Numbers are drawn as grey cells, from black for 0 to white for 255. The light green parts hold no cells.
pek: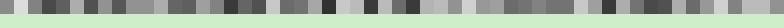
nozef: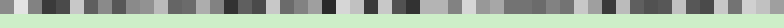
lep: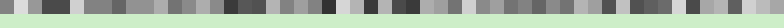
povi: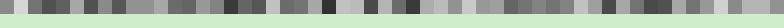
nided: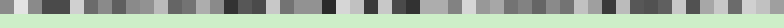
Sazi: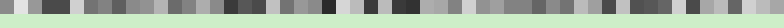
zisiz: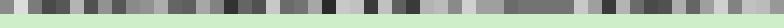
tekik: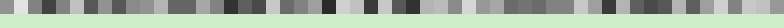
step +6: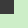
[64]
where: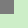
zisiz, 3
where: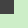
tekik, 4
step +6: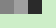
[136 165  48]
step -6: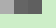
[167  95  89]

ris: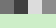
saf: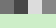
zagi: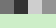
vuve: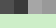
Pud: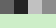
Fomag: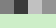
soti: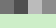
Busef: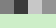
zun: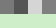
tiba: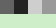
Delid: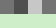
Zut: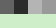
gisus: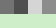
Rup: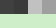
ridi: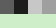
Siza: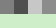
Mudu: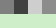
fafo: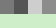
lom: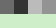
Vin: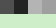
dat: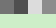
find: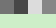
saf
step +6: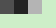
[ 85  41 186]
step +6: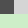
[ 85 219]
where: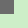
lom, 1
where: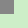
saf, 4
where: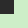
Zut, 2
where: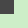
saf, 2

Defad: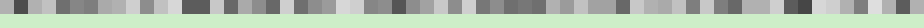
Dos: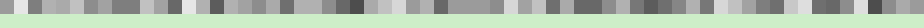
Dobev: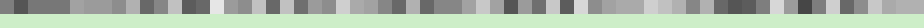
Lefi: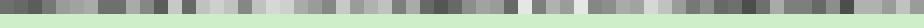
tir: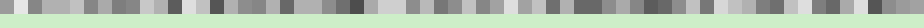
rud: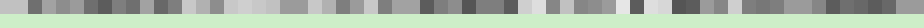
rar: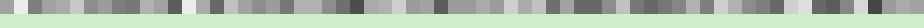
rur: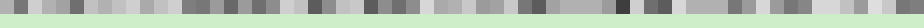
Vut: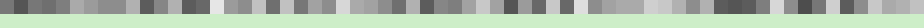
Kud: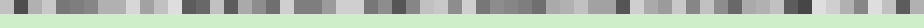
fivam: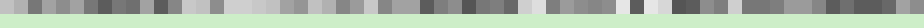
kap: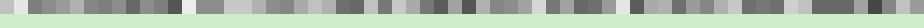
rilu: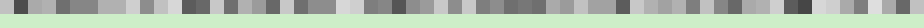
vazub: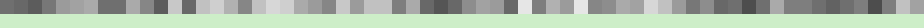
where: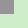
fivam, 22
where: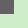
vazub, 60
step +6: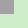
[168]
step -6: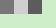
[113 201  86]
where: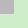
tir, 31
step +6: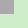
[176]
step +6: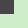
[76]

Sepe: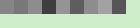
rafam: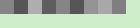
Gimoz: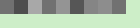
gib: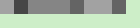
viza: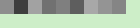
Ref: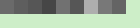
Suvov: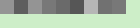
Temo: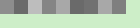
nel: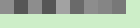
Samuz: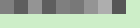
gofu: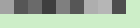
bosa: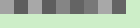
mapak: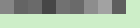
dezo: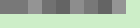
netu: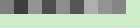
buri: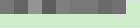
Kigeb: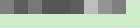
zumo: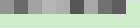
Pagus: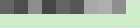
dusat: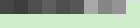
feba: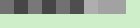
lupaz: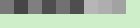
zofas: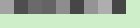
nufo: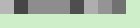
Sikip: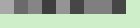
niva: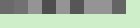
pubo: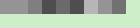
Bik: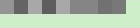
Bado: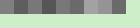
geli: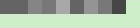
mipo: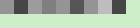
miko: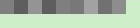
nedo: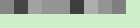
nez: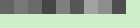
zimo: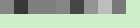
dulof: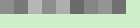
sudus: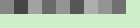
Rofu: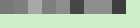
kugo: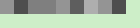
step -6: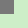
[114]
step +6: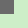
[112]
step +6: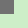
[119]
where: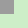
mipo, 3

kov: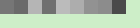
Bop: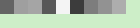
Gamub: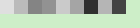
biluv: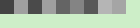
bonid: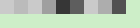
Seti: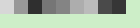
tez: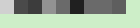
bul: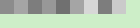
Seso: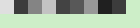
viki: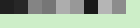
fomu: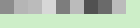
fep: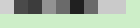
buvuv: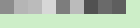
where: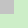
Seso, 4
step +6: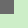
[112]
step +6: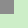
[146]
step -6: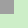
[153]
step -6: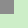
[134]
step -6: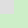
[217]
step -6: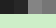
[ 26  33 126 112]

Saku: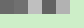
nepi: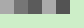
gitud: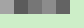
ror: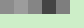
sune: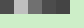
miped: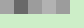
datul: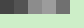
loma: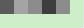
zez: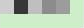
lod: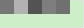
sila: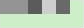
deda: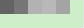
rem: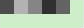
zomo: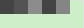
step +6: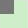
[124]
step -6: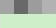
[158  99 150 172]
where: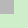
deda, 4
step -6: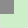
[134]

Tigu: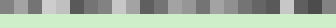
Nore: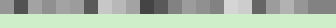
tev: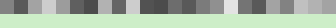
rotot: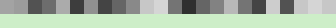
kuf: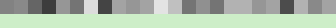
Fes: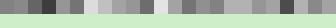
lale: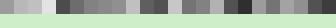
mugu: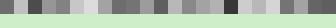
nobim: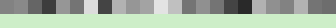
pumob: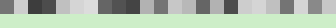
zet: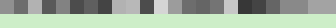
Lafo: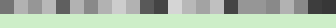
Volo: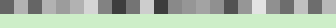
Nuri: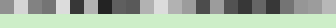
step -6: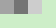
[157 110 199]
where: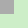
rotot, 5
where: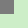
tev, 15
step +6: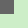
[107]

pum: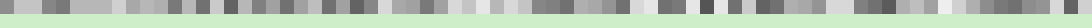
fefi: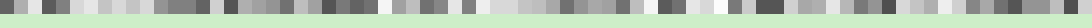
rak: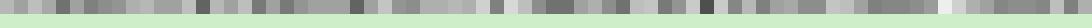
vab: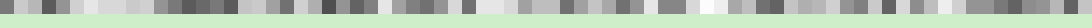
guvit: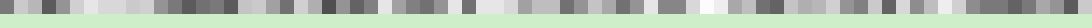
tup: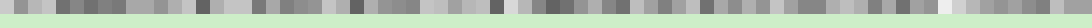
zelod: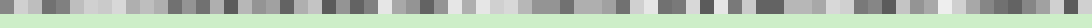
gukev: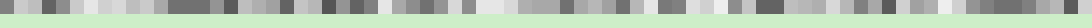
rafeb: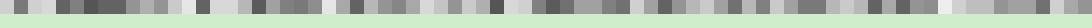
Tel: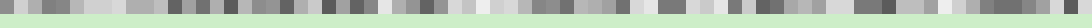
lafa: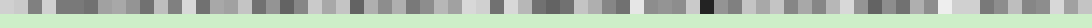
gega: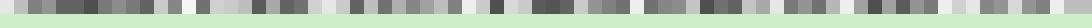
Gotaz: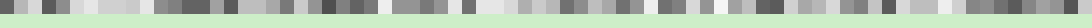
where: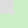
gukev, 50
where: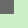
vab, 15
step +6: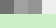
[119 167 154 244]
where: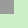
rak, 67

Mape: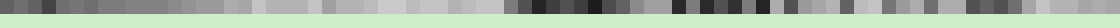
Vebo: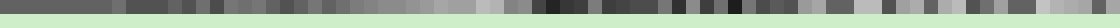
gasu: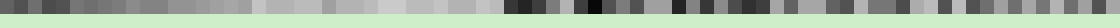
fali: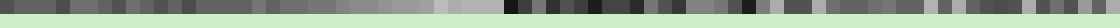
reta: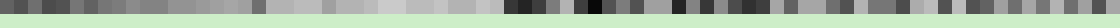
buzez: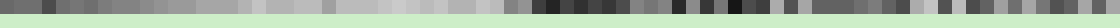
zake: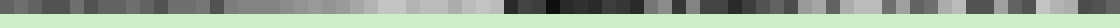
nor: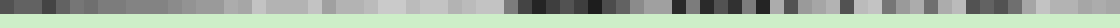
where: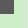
Vebo, 56
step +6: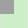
[166]
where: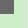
buzez, 1
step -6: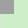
[154]

